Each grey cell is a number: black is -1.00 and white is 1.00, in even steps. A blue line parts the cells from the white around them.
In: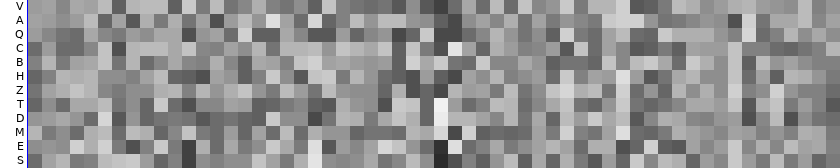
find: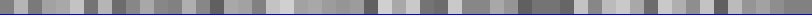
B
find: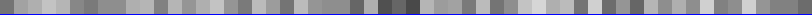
Z

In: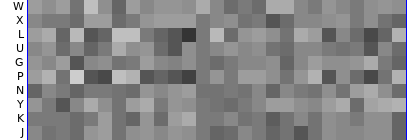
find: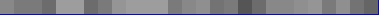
X
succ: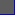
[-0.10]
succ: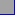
[0.34]
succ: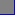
[0.12]

